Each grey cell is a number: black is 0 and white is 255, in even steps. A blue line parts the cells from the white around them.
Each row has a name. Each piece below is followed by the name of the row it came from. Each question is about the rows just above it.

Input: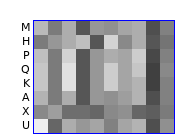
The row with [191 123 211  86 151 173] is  P
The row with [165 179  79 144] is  U
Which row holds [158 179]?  A
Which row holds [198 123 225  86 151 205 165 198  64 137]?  Q
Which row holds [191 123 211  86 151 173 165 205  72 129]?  P
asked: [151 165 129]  U

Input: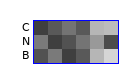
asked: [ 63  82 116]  N
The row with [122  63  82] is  N
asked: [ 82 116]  N
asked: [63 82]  N

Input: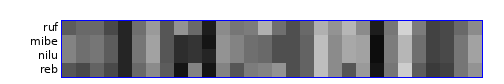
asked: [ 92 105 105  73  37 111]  ruf
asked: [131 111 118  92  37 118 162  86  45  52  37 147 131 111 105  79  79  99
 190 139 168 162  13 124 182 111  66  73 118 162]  nilu

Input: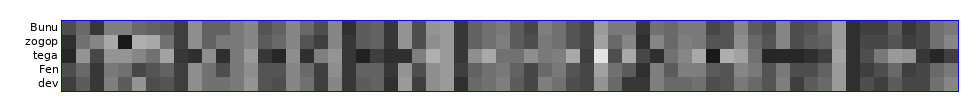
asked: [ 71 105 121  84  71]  Fen
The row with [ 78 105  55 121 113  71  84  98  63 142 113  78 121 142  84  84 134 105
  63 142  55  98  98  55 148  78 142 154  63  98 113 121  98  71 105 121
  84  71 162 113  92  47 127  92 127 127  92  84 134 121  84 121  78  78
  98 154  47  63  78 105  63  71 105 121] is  Fen
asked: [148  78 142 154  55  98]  zogop
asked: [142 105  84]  zogop
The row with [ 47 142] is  tega
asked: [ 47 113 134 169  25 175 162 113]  tega
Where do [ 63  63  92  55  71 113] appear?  Bunu

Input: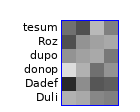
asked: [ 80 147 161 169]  Roz
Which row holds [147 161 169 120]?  dupo

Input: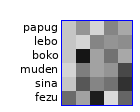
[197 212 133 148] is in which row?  lebo
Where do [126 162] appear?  muden
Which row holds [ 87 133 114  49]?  sina
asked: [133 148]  lebo

